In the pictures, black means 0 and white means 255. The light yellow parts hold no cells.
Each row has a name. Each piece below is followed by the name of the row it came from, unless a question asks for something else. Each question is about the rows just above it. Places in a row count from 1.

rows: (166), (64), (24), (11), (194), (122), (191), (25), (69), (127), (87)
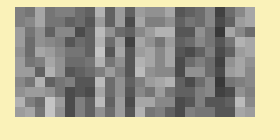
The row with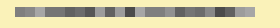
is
(64)
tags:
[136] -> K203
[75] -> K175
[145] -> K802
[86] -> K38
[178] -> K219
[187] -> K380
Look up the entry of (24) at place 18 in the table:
K38
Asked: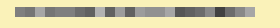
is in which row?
(166)
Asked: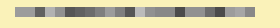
(191)
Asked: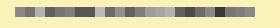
(25)

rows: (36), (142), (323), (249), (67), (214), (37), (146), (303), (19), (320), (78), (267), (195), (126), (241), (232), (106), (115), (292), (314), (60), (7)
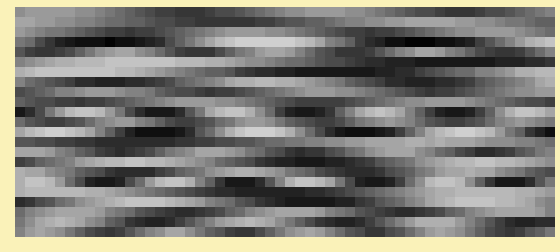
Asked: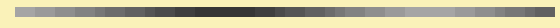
(142)
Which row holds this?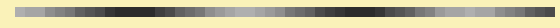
(232)
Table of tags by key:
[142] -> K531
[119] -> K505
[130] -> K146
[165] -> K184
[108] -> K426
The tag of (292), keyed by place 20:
K146

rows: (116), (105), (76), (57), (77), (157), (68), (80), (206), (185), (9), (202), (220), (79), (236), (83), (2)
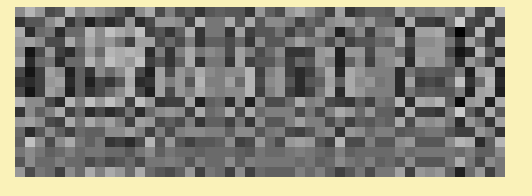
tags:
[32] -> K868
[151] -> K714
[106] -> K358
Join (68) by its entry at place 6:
K868
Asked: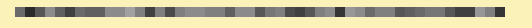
(220)
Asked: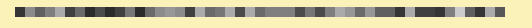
(9)

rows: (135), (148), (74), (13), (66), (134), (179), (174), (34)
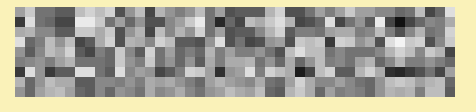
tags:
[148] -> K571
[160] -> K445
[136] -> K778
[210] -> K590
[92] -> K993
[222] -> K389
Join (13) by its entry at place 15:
K590
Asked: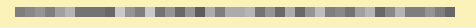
(134)
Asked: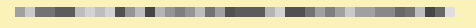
(135)
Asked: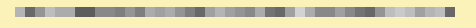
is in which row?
(174)
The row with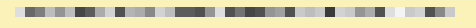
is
(13)
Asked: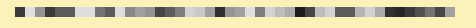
(179)

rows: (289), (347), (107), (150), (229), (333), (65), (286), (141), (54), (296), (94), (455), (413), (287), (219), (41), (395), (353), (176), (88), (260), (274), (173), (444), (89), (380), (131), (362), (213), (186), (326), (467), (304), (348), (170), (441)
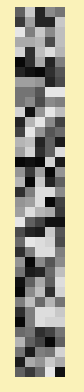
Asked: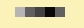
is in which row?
(304)
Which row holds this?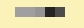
(286)
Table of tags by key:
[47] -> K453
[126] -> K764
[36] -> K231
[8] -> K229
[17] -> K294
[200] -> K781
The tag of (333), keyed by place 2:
K453
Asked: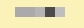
(150)
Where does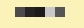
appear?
(274)
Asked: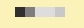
(186)
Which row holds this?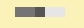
(141)

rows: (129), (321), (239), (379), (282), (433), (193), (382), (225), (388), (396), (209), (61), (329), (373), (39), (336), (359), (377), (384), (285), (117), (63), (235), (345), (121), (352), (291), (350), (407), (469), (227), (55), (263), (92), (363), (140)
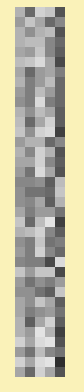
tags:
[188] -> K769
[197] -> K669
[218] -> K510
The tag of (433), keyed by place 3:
K510
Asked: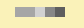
(39)

